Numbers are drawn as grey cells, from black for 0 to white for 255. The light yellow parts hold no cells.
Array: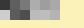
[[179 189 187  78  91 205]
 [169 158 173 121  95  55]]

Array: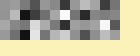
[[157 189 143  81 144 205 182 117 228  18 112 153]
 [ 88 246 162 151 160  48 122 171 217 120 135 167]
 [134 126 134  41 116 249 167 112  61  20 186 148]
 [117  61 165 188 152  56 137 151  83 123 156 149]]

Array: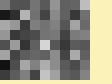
[[131  88  97 160 195  67 127  92  60]
 [115  75  90 140 173 129 166  77  18]
 [ 96 170  68 140  97 102  93  68 163]
 [ 87  91  56  87 213  96  52 155  80]
 [129 123  67 120 116  76  68  56 150]
 [106 163  86 129 115 127  59 151 168]
 [112  56  97 138  68 113 180  46  24]
 [189 100  96 148  89 116  82  83 125]]

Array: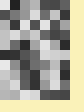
[[ 70  75  85 215 225 176 182]
 [113 219 152  51  94 215 187]
 [ 45 211 180  53  89 174 201]
 [ 69 188 127 110  63 141 232]
 [201 208 215 105  84  51  46]
 [ 43 168 226 164  44 106 194]
 [ 82  69 101 201 167 218 194]
 [163  81 227  80 226  56 180]
 [ 55 196 109 218 150 120  78]
 [ 96  72  75 181 155  34 231]]

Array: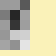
[[228 145 164]
 [208 203 151]
 [158  53 156]
 [161  38 123]
 [ 89 156 155]]

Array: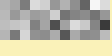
[[187 143 140 170  87 172 141 145 214 121 181]
 [ 58 133 201 219 162  79 165 129 203 197 190]
 [151 116 140 132 116 207 163 157 179 153 185]
 [219 246 100 143 178 151 208 219 124 167 180]]

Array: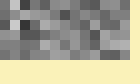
[[134  96 100 155 138 125 155 159 134 132 108 131 115]
 [177 171 157 100 121 150 119 154 172 118 115 128 128]
 [148 145 163  85 117 148 140 128 111  87  86 152 145]
 [154 104 108 157 100 118 136 155 171 107  53 202  88]
 [127 127 104 122 135 116  81 123 147 153 167 141 111]
 [111 143 140  89  98 124 144 138  96 119  66 195 119]]

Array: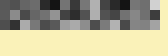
[[163 130 133  73 178 123  77 141 170 158  89  76 120 171  50  78]
 [ 61 112 135 114  69  82 175  82  45  66 147 114 102  74 139  90]
 [209 111 118  20  41  68 177 119  57 116  20  42 108 101  81  88]]
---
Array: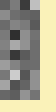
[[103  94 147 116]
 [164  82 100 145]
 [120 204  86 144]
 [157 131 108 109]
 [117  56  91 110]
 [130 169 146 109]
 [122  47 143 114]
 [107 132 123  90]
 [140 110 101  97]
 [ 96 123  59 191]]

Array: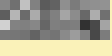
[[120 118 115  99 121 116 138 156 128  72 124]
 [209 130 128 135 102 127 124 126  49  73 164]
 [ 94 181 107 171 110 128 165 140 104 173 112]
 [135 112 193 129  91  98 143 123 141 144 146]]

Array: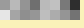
[[230 165 143 150 190 172 149 115]
 [155 185 148 111 186 193 121  46]]

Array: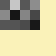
[[ 85  84  75  24]
 [138  22 133  71]
 [ 91 198  87 141]]

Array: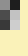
[[ 57 206]
 [ 76 194]
 [143  30]]

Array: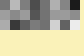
[[172  57  95 123 113 209  98 236]
 [158 138 155  85 115 154 155 141]
 [119 185 126  77 115 176 133  27]]

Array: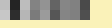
[[199  45 182 123 155  86 133 128  79]
 [191  36 189 131 147 100 134 129  74]]

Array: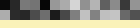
[[173  43  39  76 110  27  72 127 193 130 191 196 105  81]
 [ 10  40 121 116   6 152 171 213 145 180  96 139  57 148]]
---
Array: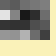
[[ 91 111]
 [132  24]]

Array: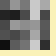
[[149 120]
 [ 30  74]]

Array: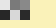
[[122 137]
 [216  42]]

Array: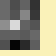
[[ 77  98]
 [ 83 134]]

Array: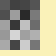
[[ 65  69]
 [157  41]]

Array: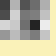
[[179  83]
 [209 119]]

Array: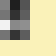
[[31 84]
 [50 94]]

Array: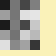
[[118  70]
 [118 224]]

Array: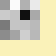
[[250 177]
 [197  16]]
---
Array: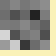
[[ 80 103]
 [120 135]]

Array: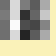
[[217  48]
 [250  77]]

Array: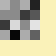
[[139  58]
 [217 139]]

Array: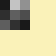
[[95 77]
 [48 25]]

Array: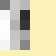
[[197  43]
 [178  54]]

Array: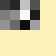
[[143 248]
 [105  14]]
